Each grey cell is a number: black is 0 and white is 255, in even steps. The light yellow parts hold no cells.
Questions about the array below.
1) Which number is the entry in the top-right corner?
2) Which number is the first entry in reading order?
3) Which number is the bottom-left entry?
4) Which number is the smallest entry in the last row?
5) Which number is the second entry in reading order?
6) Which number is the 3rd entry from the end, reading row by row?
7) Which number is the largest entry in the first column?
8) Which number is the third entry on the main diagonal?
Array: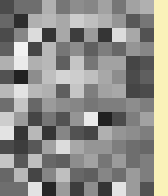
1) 176
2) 75
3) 110
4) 39
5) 110
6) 227
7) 227
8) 220

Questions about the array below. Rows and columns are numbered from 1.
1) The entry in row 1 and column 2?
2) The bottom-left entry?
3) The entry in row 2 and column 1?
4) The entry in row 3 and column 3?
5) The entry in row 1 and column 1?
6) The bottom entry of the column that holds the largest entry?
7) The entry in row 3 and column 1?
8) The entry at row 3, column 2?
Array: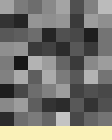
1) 123
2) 43
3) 51
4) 109
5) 164
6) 195
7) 88
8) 94

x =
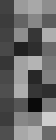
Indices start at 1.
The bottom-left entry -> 79
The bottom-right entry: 106
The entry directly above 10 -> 54
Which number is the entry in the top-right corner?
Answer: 142
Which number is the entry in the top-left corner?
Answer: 66
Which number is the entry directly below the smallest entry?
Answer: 128
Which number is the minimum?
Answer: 10
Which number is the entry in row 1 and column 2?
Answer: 155
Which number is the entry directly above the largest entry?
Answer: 120
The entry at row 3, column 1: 66
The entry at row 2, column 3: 135
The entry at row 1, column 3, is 168

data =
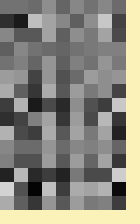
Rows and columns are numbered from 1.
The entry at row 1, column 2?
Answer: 114
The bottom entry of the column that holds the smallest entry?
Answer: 54
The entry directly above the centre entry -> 88
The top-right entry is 107
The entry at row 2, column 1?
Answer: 47
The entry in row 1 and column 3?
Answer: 107
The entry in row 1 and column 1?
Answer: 114
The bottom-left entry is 171
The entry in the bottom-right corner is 61
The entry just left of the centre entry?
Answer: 74
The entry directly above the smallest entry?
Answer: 41
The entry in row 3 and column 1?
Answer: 135
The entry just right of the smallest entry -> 191
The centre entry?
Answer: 41
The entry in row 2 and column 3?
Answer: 191
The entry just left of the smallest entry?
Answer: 81
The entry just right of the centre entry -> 142
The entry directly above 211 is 34
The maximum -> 211
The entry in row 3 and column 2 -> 88

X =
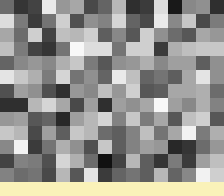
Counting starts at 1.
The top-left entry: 108
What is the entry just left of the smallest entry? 108
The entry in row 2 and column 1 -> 221
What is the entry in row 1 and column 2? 53
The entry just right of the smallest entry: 67
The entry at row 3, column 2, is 108
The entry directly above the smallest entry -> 199
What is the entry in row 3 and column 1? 167
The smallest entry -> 17
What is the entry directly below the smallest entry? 59
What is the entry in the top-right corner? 47
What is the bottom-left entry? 130
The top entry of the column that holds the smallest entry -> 100
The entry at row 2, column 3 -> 59
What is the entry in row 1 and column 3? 67
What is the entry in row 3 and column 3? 207
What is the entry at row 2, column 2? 123

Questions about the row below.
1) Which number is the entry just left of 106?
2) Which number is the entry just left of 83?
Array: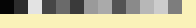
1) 70
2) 170

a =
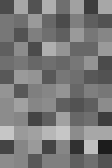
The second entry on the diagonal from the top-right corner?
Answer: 95
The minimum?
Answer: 28
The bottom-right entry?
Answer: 82
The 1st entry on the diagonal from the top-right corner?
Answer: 167
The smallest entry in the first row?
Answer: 61
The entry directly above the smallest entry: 167
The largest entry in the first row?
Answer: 175
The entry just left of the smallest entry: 191
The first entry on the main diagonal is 75
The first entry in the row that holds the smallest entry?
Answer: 68
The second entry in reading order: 167
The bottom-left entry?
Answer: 140
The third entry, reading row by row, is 82
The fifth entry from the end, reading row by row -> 127
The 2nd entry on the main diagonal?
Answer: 111
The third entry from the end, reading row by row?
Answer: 95

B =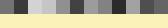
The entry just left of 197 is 211
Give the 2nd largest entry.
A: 197
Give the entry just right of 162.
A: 79
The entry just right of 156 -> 130

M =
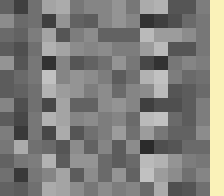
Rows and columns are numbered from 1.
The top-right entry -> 125
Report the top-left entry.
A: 98
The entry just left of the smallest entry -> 140
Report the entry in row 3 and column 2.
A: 98
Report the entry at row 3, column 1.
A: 106
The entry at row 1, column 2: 63
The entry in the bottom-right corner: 112
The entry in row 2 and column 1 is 140
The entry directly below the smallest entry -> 186
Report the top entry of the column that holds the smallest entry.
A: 171
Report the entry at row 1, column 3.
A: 112
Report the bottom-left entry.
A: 98
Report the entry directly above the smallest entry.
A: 156
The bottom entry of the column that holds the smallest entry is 106
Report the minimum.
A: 43

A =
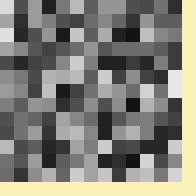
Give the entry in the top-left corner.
217
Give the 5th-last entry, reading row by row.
59
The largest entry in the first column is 224
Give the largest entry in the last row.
211
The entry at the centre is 114
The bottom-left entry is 108
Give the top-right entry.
46
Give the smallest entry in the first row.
33
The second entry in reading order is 80
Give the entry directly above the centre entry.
93
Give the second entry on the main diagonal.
46
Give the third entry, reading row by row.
155
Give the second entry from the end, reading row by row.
120
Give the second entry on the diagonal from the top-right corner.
93
